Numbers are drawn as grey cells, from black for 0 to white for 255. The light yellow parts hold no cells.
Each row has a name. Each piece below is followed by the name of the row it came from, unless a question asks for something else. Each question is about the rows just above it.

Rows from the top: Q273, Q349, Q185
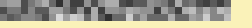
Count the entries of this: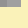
3
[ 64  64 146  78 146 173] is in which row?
Q273
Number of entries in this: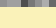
8

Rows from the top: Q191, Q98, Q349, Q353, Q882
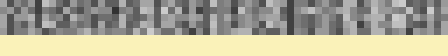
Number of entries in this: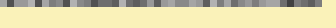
46
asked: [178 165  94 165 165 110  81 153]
Q353
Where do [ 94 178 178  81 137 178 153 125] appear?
Q191
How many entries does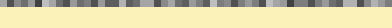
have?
56
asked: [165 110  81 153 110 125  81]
Q191

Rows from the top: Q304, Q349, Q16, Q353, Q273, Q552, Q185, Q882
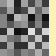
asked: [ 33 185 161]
Q16
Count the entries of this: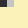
2

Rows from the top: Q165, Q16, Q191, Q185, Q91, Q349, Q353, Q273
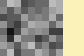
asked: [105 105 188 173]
Q165
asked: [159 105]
Q185
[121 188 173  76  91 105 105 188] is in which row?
Q165
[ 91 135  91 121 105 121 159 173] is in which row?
Q16
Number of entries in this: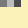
3
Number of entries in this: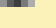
5

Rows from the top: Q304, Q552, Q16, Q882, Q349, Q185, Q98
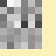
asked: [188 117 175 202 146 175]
Q98
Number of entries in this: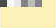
6

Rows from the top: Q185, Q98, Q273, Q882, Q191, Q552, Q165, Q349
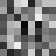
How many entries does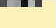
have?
6
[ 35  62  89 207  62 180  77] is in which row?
Q349
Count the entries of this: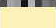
8
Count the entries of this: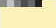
6
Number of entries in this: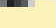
5
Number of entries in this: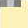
3
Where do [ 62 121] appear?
Q191

